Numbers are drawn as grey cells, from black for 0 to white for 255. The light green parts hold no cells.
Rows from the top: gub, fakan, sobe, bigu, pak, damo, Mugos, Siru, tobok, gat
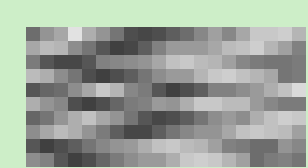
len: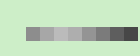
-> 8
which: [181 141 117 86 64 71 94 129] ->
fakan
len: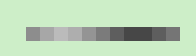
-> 11
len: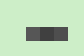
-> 3

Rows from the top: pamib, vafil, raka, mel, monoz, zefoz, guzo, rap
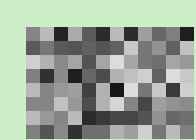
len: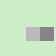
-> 2
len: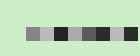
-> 8
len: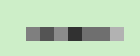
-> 7
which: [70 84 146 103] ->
guzo
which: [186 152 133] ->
guzo

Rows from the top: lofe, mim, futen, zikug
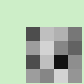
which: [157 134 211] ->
zikug
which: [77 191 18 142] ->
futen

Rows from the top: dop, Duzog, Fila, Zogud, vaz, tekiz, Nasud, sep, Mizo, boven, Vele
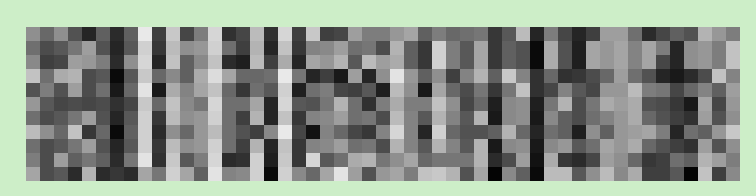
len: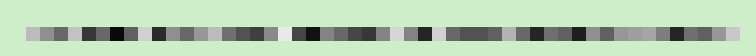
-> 51
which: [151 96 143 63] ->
Zogud
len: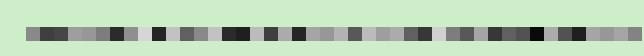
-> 44

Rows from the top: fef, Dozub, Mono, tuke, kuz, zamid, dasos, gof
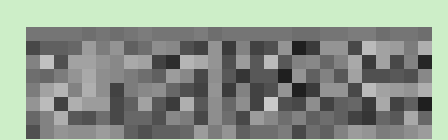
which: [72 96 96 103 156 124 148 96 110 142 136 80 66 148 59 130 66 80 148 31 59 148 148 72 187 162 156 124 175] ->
Dozub
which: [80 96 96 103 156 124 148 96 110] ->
gof
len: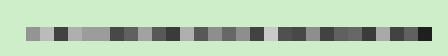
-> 29
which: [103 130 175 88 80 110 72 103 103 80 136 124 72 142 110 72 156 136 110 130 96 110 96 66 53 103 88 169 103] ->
dasos

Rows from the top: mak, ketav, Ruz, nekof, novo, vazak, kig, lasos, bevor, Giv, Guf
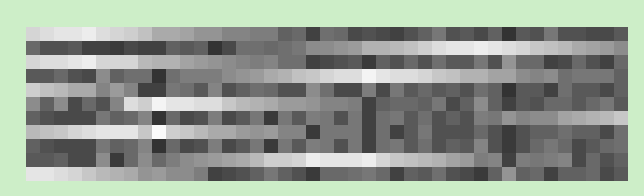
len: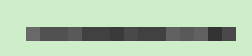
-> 15
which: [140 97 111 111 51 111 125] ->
nekof
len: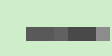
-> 6
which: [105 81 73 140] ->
nekof
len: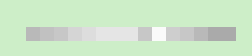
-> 15

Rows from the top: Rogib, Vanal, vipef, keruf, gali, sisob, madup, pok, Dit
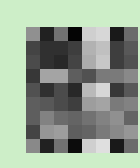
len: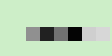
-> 6
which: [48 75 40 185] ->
gali
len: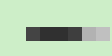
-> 6
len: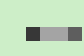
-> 4
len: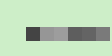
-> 6

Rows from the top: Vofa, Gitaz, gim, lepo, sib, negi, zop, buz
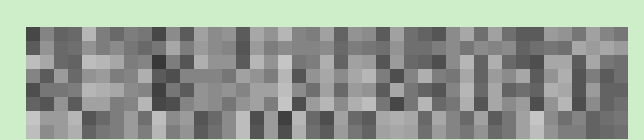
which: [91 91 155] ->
Vofa
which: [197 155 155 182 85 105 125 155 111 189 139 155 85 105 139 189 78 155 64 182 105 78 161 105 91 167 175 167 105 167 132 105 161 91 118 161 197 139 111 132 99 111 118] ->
zop
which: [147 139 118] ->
negi

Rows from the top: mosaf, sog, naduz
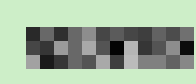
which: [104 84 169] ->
naduz
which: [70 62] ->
mosaf
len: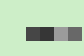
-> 4
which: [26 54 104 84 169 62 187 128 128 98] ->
naduz

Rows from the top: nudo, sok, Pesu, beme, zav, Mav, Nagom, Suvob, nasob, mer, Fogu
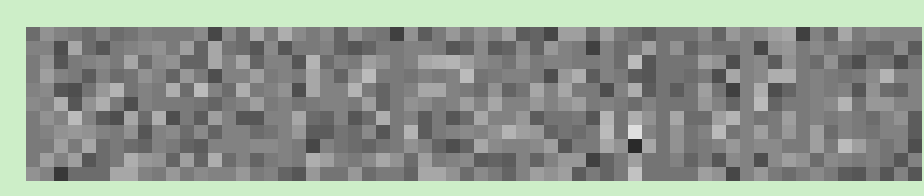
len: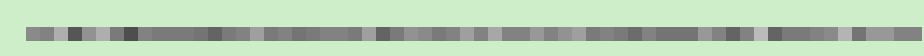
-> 64
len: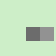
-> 2
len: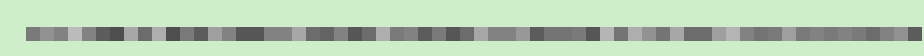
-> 64
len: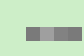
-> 4
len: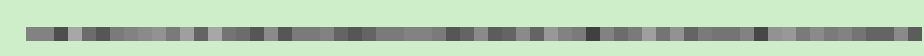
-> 64

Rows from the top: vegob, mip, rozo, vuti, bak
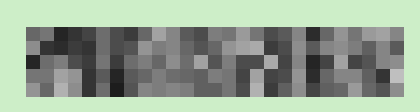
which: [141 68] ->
bak
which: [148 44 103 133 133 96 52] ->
vuti

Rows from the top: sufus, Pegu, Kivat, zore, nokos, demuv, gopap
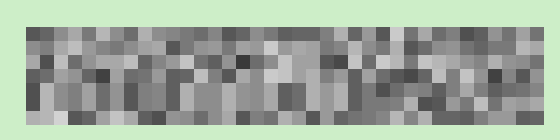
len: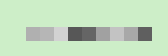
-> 9
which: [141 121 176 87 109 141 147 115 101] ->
Pegu
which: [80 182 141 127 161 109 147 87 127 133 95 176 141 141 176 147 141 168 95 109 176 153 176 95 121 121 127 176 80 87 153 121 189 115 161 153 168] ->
demuv

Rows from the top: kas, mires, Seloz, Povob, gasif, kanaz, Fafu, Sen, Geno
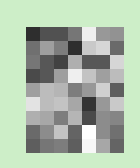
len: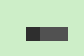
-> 3
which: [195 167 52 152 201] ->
kanaz
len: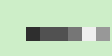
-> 6

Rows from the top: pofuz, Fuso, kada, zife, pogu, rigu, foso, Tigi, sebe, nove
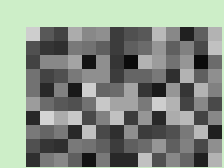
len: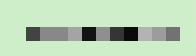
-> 11
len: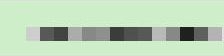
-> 14
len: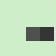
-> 2
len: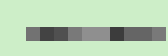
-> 10
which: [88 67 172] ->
pofuz
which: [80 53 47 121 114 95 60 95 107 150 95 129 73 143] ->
sebe

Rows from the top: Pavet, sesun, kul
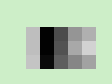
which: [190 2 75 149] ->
Pavet
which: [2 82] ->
sesun
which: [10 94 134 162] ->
kul

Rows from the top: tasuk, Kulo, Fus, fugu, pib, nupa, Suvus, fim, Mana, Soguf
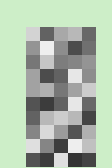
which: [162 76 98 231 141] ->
fugu
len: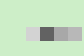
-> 4
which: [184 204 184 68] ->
Suvus
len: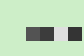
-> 4
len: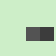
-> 2
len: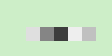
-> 5
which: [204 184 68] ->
Suvus

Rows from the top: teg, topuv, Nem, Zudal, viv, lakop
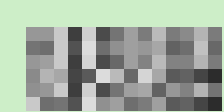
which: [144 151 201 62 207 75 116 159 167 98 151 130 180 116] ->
viv
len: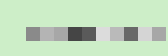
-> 10
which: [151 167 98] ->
topuv
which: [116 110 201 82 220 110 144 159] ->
topuv
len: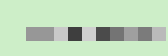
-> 10

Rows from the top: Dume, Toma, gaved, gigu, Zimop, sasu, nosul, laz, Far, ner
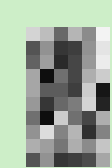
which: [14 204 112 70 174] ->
nosul
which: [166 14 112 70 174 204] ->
gigu
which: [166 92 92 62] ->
Zimop
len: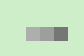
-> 3
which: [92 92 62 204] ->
Zimop
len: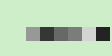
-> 6
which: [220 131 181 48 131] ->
laz

